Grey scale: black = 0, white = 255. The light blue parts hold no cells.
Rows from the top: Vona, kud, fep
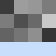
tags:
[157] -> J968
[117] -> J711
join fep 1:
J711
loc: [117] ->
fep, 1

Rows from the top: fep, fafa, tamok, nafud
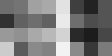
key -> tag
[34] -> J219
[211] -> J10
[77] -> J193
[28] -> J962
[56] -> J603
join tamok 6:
J962
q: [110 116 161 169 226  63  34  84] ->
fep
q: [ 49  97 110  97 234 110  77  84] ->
fafa
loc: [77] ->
fafa, 6
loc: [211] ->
tamok, 4
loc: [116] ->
fep, 1
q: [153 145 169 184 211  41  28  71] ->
tamok

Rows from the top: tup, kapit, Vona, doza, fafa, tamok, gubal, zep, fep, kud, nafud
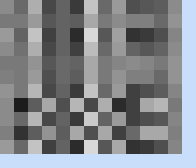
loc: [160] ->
Vona, 8
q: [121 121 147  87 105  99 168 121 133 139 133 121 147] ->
fafa
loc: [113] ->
doza, 1

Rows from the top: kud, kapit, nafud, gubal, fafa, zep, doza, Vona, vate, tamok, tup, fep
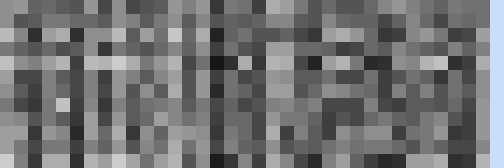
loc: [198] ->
nafud, 12
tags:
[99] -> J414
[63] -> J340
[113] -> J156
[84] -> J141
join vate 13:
J156
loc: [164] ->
fep, 9
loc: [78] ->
gubal, 4
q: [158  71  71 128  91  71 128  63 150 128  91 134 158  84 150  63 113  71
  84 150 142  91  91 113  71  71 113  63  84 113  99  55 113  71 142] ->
zep

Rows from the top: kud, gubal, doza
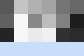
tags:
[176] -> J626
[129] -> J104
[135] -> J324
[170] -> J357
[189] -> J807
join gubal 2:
J324
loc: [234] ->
doza, 2
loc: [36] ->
doza, 0
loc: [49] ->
doza, 4
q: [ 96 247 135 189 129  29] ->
gubal
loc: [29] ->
gubal, 5

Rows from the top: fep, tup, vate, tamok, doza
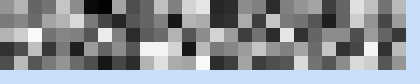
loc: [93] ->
vate, 10
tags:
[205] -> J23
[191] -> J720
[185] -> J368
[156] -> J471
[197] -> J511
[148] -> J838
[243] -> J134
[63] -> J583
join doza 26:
J23

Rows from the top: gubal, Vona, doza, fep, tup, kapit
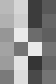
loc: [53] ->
tup, 2
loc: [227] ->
tup, 1
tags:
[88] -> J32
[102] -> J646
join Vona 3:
J646
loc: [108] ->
doza, 2
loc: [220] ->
kapit, 1
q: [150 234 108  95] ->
doza

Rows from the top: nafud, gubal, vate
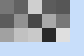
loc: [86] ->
nafud, 4
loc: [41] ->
vate, 3
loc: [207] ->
nafud, 2
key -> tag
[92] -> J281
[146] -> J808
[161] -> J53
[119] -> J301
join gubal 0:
J281
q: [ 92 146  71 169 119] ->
gubal
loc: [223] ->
vate, 4
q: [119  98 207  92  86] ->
nafud

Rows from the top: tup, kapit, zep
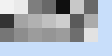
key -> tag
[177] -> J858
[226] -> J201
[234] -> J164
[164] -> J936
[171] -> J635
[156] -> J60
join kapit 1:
J936
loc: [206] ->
kapit, 4
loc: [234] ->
tup, 1
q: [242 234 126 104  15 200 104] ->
tup
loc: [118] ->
zep, 0
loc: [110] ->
zep, 5

